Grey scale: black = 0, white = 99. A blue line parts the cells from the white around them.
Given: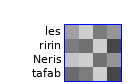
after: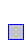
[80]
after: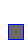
[48]
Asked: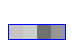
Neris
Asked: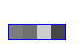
ririn
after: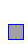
[80]
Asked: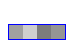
les

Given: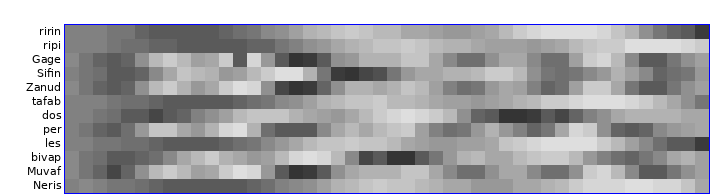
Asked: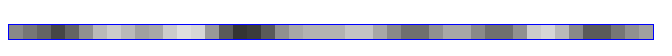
Muvaf
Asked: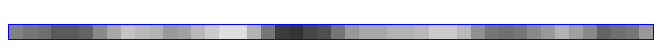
Sifin
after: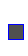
[46]

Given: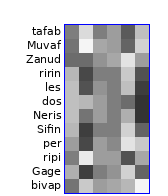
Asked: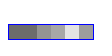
Zanud
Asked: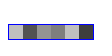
les
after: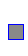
[88]
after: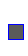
[74]

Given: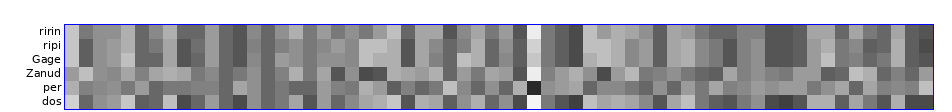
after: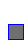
[60]
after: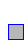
[47]

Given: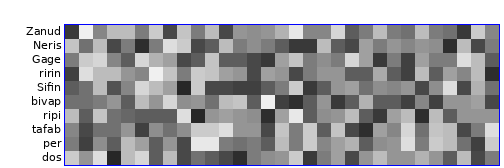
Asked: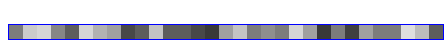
Gage
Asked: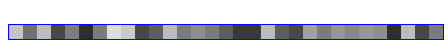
Neris
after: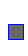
[36]
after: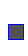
[52]
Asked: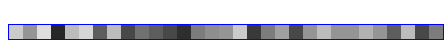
dos
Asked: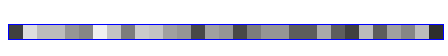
ririn
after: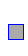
[36]

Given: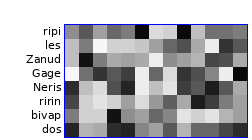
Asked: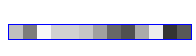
les
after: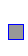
[37]
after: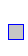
[62]
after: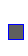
[66]

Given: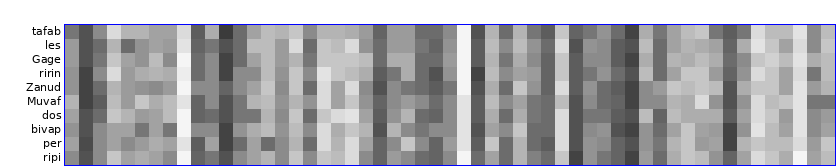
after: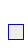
[42]
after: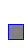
[42]
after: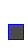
[54]
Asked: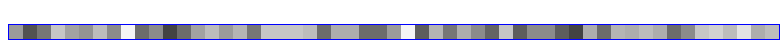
Gage
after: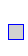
[73]

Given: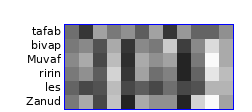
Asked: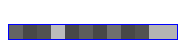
les
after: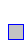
[14]
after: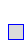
[66]
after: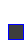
[53]
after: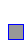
[39]
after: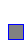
[14]
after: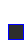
[66]

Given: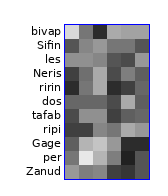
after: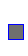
[66]
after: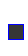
[33]

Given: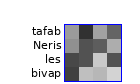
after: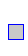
[32]
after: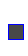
[32]
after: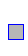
[82]
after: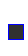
[63]

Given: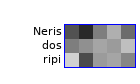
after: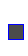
[60]
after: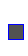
[16]
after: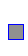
[64]
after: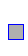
[42]

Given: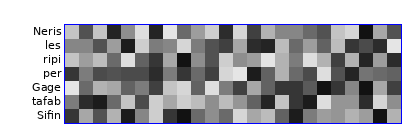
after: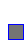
[41]
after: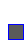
[7]

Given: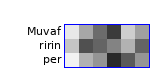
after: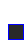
[35]
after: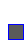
[58]
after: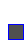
[39]
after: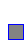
[69]
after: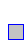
[31]
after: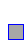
[42]

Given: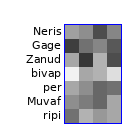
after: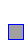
[55]
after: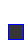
[69]
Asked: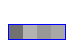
ripi
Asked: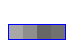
per
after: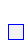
[65]
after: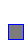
[40]

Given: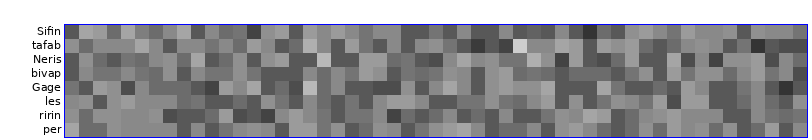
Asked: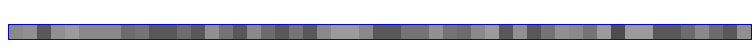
les
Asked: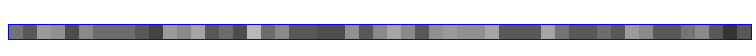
Gage
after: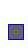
[34]
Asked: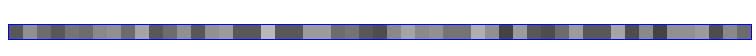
Neris
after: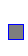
[42]

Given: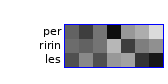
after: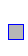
[24]
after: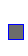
[38]
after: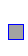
[20]
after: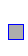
[85]

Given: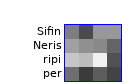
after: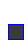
[36]
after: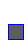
[26]
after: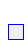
[32]
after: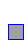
[56]
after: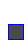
[59]

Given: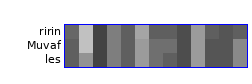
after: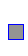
[26]
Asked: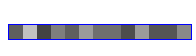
Muvaf
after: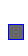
[75]

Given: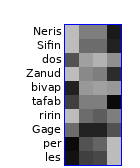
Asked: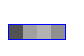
dos
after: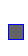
[73]
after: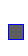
[49]
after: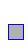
[56]
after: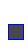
[73]
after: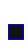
[25]
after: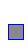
[49]

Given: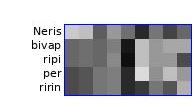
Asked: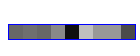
ripi
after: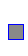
[6]
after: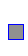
[74]
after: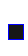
[74]

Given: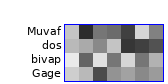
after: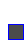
[57]
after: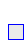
[39]

